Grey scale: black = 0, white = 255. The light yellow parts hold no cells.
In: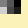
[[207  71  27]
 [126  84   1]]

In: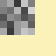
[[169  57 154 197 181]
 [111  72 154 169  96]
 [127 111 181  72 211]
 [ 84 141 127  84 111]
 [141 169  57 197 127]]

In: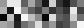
[[179  22 246 152  96  65 124  51  80  51 233  65]
 [166 152  36 110 140 221 110 152  65  80 140 246]
 [  7 191  22 246 191 140   7 221  96  80 206 110]
 [152 233 233  96 166  96  22 206  51  22  80 124]]

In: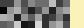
[[ 64  64 149  79 136 109 109 190  64 109]
 [ 95 109 202  20  33 215  49 149 176  79]
 [  5 149 176  95  33  79 149  33 136 164]
 [176 164  33 149  95 164  49  64 122  49]]

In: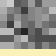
[[132  62 172 116 103 144 116 103]
 [ 90  90 156 187  90  76  76  76]
 [156 103 144 116 132 144 156 116]
 [172 132 116  62 132 144 132 187]
 [172 172 144 116 144  90 132 103]
 [187 187  76  37 103  76 132 172]
 [187 203  90 103 156  90 156 156]]

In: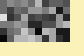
[[224  51  80 167  64  80  64  51 151  39]
 [108  64 108  96 151 151 123 167  25 108]
 [  9  96 183 183 197 167  51 167  51  25]
 [ 51 108 123 197 139   9 183 167  25  25]
 [123 123 151 139  39  39  80  80 151 183]
 [108 139 123 139 108 183  64  96  96  80]]
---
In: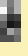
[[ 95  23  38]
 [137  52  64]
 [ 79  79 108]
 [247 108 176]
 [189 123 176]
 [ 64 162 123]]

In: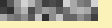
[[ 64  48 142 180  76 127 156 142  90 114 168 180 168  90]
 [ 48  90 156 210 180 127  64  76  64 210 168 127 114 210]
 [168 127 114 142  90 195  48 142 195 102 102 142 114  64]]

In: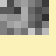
[[198  75 144 159 128 103  59]
 [ 90  90  59 172 103  75  90]
 [128 103 144 115 198 115 185]
 [159 144 144 172 115  90  47]
 [128 159 172 159 103  75 128]]

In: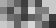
[[126  75 157  75 215 126 126 201]
 [170 111  99  61  99 111 170  61]
 [170 142  99  61 157  75 201 201]
 [201 186  99 170 215 142  87  45]]

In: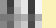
[[146  61 202 230  61 246]
 [146  75 186 230  61 246]
 [133 104 174 202  75 216]
 [120 120 158 174  89 174]]

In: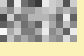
[[205  83 235 112  83  57 235 205 193  83 205]
 [ 97 125 181 112 139  97 220 169 112 193 139]
 [169 139 205 154 154 181 193 205 154 181 154]
 [249 169 205 125 125 169 235 139 169  97 235]
 [ 97 193 139 169 139 112 193 154 139 220 154]
 [ 69 205 112 125 181 181 181 154  97 235  97]]
